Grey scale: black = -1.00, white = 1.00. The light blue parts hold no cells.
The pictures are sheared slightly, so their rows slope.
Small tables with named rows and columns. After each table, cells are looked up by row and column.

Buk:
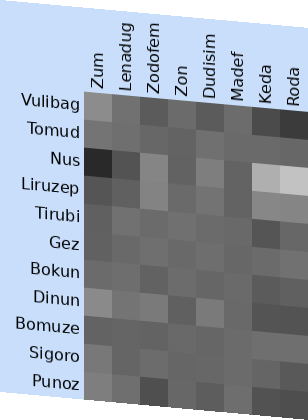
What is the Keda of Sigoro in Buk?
-0.21
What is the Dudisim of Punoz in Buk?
-0.27
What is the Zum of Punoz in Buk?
-0.01
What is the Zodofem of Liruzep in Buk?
0.03
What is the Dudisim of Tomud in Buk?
-0.12
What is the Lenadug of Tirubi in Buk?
-0.11
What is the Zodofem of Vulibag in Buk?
-0.29
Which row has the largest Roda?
Nus

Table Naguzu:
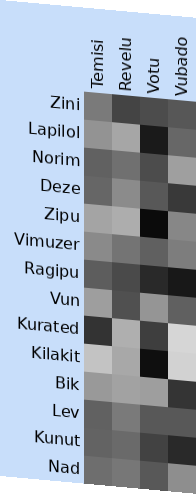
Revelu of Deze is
0.09
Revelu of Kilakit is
0.32
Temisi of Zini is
-0.04
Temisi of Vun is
0.24
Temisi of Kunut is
-0.22
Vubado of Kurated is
0.68
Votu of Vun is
0.17
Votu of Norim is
-0.40
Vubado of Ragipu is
-0.81
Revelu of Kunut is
-0.17
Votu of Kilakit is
-0.88
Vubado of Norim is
0.25
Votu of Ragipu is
-0.68

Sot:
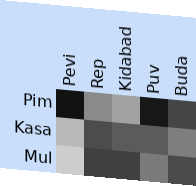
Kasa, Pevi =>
0.45
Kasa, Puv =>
-0.29
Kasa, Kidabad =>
-0.29
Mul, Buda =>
-0.42
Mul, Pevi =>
0.61
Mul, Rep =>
-0.50
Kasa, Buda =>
-0.01
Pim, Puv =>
-0.82
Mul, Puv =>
-0.04
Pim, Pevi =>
-0.86
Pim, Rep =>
0.08
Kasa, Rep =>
-0.40
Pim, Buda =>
-0.46
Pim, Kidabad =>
0.27
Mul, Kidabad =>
-0.50

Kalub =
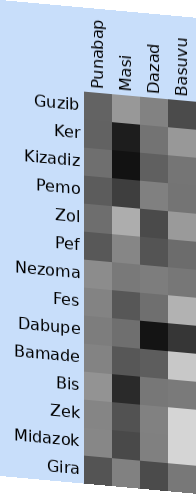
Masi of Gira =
0.01
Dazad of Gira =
-0.41
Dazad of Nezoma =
-0.02
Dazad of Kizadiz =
-0.25
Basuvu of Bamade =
0.57
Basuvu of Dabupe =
-0.58
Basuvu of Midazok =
0.67
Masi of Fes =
-0.32
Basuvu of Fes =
0.40
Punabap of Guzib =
-0.22
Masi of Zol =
0.36
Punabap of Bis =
0.15
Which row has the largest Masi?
Zol

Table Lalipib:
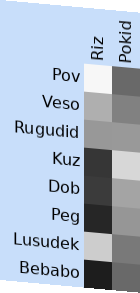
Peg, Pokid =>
0.18
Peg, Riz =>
-0.70
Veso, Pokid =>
0.01
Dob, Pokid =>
0.29
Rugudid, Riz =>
0.19
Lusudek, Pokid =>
-0.05
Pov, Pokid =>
-0.18
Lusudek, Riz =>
0.61
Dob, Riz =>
-0.54

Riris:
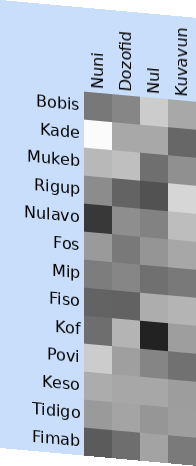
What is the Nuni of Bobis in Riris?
-0.06
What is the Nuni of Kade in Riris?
0.97
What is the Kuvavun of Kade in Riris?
-0.19
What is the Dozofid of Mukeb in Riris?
0.50
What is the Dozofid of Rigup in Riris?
-0.22
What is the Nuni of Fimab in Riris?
-0.29
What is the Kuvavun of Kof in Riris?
0.24
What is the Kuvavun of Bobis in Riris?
0.32
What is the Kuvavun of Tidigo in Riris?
0.24
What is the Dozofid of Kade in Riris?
0.32
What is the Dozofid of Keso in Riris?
0.31
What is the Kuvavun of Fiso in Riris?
0.41
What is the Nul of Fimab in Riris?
0.28
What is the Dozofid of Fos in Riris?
-0.05
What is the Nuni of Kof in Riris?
-0.14

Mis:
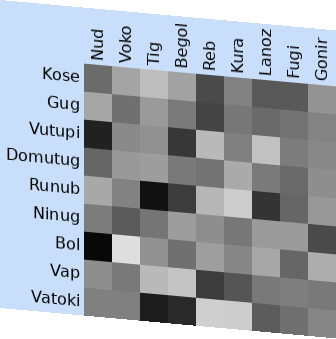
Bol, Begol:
-0.12
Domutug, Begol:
-0.05
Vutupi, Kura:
0.00
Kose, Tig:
0.48
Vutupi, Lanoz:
0.51
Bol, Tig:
0.14
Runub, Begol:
-0.53
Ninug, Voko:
-0.29
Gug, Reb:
-0.47
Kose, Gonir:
0.15
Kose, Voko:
0.29
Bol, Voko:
0.74
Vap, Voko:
-0.05
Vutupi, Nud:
-0.74
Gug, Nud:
0.30
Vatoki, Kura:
0.60
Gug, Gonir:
0.03
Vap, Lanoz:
-0.05

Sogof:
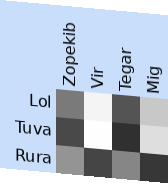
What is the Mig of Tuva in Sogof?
0.74
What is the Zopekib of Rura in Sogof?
0.16
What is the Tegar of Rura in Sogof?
0.05
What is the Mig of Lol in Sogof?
0.57
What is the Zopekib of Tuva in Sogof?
-0.43
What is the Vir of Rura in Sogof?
-0.46

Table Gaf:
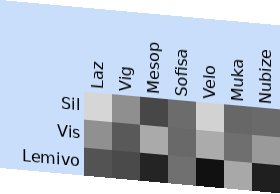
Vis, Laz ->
0.13
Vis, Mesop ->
0.33
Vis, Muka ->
-0.13
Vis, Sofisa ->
-0.18
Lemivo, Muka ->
0.32
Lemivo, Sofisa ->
-0.12
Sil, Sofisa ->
-0.15
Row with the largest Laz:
Sil

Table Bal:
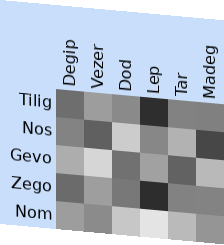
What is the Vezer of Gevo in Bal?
0.68
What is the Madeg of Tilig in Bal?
0.00
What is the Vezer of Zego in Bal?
0.24
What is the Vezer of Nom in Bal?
0.09
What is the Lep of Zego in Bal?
-0.65
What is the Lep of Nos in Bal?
0.06
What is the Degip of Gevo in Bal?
0.36
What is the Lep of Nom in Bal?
0.79
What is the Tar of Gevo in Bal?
-0.23
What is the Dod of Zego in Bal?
-0.06
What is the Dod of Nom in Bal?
0.56
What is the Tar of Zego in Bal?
0.02
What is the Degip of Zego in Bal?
-0.16
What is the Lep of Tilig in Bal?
-0.64
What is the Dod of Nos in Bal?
0.60

